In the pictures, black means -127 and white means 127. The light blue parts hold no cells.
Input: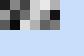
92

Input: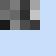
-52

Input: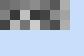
-11

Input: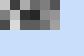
-34

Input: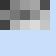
78

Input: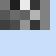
21

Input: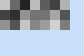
69

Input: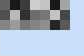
-8

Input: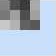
-29

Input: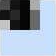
-120
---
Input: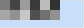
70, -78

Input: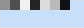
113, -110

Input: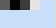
100, -122

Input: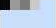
73, -118

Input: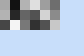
116, -109

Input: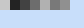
72, -92

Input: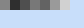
81, -80
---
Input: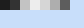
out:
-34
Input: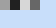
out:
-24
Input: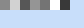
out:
-70
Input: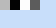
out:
-35
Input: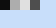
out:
-49
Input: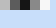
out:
119
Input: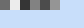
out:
21
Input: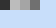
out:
-15
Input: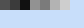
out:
78
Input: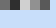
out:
-38
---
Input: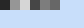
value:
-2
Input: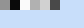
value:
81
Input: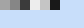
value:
69
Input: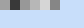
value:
86
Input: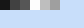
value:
62
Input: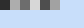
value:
-49
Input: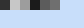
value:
-35
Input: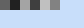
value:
64
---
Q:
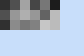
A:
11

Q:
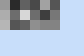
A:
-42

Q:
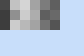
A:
76

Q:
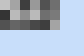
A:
-26

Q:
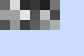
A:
23

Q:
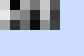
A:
-81

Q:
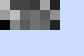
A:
6
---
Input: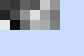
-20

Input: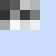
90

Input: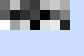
83

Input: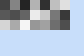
117

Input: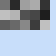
8

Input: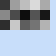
-33

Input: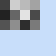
-82

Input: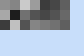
-44

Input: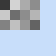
23
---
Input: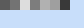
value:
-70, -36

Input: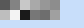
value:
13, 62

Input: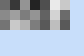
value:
73, -11

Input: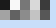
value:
-68, 35

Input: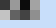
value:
35, 67

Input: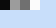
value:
123, -117

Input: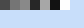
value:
126, -54

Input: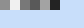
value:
-92, 15

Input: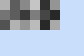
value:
21, -45
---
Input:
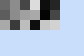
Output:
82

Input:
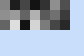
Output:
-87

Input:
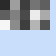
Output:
-44

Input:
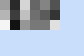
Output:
96

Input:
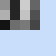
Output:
-58

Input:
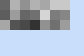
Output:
28

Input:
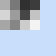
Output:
115
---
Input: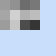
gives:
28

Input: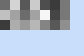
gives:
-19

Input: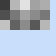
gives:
-68

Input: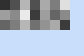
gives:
-79

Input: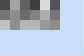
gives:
-54

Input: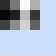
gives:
-85

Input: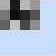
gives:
47

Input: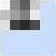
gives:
116

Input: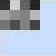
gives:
-79
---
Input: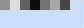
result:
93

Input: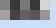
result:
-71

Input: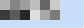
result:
5

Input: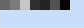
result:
-4

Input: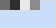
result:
-82

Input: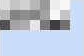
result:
68

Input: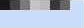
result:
-61

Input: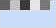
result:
67
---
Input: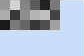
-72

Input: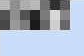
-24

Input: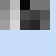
-77

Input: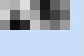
17

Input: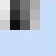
-111

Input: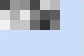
-23

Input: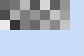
45

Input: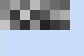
-92

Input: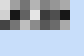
-39
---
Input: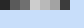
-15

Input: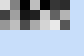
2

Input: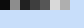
-41

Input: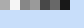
7

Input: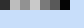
-5

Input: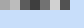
-13
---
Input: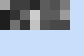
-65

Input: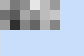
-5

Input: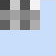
75

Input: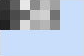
-33

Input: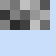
-9

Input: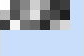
-37
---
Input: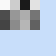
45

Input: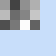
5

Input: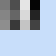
89

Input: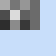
-31

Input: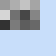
-56

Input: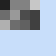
-51

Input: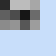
-105

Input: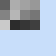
3
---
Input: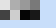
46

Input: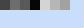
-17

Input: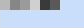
7

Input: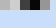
78

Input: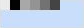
-124

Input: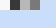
-70
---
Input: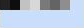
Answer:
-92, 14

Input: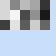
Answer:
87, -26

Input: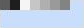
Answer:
-35, 3

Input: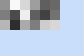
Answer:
18, 87

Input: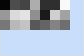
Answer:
-122, -17

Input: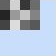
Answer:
-30, -39

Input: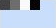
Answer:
-60, -121

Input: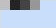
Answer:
64, 23

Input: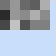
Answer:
-12, 0

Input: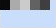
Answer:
-117, -64
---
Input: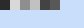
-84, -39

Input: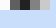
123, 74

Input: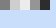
-1, -82

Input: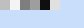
63, 96

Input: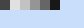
-59, -103

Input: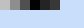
64, -71

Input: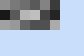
15, 43

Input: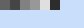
-29, -82

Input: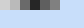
81, 0

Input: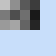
66, -90
